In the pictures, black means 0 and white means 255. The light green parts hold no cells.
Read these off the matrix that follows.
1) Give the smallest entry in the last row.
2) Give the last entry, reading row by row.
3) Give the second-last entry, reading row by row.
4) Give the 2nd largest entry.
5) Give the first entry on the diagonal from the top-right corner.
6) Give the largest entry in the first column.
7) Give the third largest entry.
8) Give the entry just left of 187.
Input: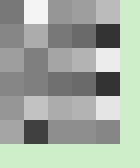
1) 64
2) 134
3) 142
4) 236
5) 187
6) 165
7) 229
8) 158

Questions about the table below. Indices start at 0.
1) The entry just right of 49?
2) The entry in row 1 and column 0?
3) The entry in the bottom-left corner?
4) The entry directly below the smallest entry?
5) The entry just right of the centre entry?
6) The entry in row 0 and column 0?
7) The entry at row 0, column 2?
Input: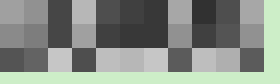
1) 78
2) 138
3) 84
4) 64
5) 56
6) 160
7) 70

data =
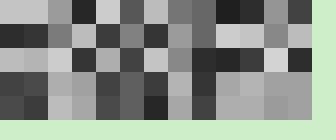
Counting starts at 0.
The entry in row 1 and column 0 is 45
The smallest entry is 31
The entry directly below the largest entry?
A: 161
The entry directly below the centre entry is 60
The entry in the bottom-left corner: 74
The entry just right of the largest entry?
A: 45
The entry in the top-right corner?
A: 66
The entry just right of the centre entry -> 136
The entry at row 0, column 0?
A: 196
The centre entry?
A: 196
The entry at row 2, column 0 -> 188
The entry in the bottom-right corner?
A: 161
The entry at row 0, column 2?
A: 155
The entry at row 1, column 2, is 123
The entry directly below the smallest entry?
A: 204
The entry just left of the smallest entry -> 103
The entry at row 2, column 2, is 204

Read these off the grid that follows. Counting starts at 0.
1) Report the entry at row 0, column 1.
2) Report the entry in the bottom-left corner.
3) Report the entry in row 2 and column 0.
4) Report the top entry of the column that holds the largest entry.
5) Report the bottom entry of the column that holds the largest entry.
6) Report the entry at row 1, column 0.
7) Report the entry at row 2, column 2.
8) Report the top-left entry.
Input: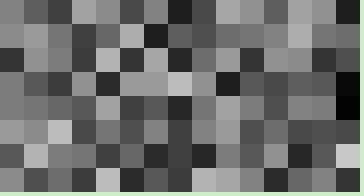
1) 95
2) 139
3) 51
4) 30
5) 51
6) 139
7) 123
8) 131

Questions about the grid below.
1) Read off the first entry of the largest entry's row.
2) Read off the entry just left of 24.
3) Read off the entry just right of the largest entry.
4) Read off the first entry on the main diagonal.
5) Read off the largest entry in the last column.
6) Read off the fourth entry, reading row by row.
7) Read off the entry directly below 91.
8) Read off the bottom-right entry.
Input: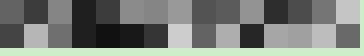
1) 68
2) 17
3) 99
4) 99
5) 197
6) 31
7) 174
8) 105

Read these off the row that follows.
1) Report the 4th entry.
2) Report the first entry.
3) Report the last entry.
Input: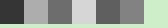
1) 214
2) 53
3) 130

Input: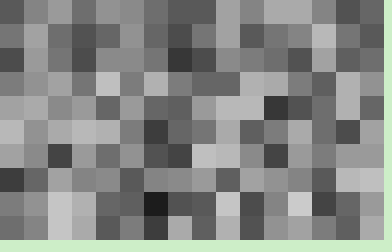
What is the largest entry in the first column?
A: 184
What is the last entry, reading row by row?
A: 170
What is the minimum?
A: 28
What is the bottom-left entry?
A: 110
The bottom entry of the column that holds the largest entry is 162
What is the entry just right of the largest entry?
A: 68
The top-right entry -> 102
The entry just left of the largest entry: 132
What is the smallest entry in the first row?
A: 82
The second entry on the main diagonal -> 162
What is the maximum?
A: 203
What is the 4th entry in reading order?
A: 110
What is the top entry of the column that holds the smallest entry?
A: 110
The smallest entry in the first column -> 61
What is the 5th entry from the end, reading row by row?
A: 146
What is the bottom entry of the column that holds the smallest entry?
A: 61
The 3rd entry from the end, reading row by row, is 124
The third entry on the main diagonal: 117
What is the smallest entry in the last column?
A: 89
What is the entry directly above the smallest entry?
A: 132
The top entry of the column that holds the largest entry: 170
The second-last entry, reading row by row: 95
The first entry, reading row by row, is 89
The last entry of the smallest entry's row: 154
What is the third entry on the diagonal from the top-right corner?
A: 162
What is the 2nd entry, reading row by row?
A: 132

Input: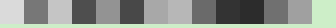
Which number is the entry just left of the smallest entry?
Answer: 51
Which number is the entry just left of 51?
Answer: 106

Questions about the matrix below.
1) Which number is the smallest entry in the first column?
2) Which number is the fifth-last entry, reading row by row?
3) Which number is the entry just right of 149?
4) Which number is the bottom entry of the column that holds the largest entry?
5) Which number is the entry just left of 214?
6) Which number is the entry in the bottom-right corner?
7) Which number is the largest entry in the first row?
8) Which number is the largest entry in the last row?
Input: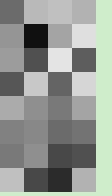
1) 86
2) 80
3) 15
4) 43
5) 100
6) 178
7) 192
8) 192
